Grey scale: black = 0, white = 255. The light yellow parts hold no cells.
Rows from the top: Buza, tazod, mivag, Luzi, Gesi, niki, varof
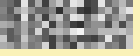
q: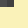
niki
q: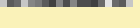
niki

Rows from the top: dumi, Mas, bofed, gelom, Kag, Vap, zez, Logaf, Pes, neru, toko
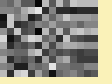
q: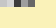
toko
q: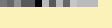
dumi
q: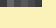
Logaf
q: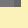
neru
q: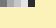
Mas

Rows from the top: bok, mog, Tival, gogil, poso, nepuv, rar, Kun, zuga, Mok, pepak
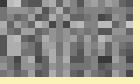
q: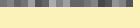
Tival
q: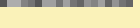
rar

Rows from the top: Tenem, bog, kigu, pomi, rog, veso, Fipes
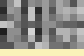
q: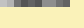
pomi
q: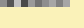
kigu
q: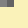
veso
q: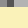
rog
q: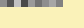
kigu
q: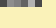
veso
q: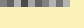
veso

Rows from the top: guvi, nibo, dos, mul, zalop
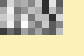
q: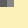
mul
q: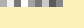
mul

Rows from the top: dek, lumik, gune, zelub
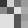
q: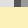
gune
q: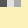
lumik
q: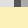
zelub
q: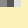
lumik
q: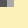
zelub

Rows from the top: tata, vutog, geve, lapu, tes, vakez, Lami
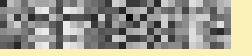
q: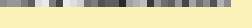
vutog
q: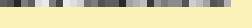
Lami
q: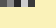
vakez
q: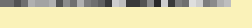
vakez
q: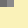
vutog
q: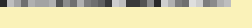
tata
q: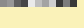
lapu

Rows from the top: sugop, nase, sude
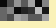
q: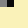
nase
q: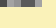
sude
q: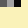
sugop
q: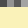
sugop
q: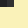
nase
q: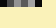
sugop

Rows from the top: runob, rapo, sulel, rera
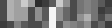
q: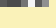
rera
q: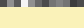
rapo
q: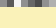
sulel
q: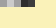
runob
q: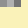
sulel
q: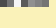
rera

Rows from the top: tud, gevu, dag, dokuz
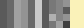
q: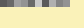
dag
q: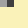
dokuz

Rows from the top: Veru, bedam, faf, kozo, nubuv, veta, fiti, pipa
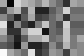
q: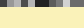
bedam
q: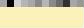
Veru
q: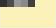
pipa
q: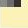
Veru
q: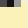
fiti
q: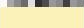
pipa
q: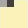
faf

